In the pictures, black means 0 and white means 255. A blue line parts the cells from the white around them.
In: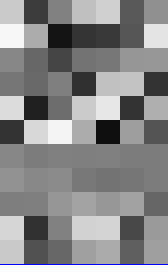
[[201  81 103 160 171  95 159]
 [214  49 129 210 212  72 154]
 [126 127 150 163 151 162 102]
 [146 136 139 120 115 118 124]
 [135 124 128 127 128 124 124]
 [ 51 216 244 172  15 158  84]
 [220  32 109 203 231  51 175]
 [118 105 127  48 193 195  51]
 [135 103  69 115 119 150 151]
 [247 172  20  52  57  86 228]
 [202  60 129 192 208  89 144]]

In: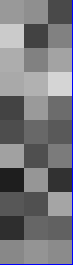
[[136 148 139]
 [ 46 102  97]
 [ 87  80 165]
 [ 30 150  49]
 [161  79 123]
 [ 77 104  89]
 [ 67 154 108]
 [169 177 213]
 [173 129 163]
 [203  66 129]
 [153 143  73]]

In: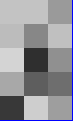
[[ 56 206 158]
 [168  94 110]
 [212  47 144]
 [188 135 192]
 [195 195 154]]

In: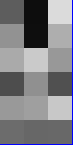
[[108 103 104]
 [153 159 200]
 [ 77 144  80]
 [170 202 152]
 [146  14 174]
 [ 93  13 219]]

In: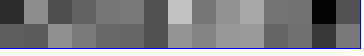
[[ 95  91 144 123 105 102  81 148 131 151 154 101 112  56 121]
 [ 45 140  78  99 118 120  80 193 119 146 167 117 115   4  82]]

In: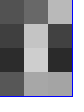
[[ 87 167 164]
 [ 44 206  42]
 [ 63 196  65]
 [ 82 104 185]]

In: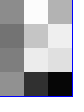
[[145  48   6]
 [126 236 224]
 [115 197 239]
 [140 252 179]]

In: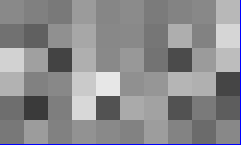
[[120 156 129 146 137 130 157 131 107 136]
 [110  58 126 216  82 170 162  82 122  93]
 [178 129 136 202 231 144 150 181 176  69]
 [210 160  67 175 137 152 115  75 155 189]
 [113  96 144 167 136 137 118 174 130 214]
 [137 128 121 155 134 139 123 131 136 184]]
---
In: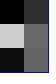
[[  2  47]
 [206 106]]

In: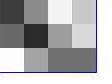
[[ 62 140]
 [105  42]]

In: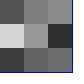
[[ 83 126]
 [211 151]]

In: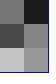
[[119  29]
 [ 73 132]]

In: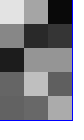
[[227 165]
 [135  41]]

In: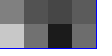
[[128  82]
 [200 113]]

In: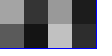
[[164  52]
 [ 90  20]]

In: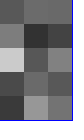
[[ 88 107]
 [125  50]]

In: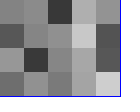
[[131 139]
 [ 87 133]]
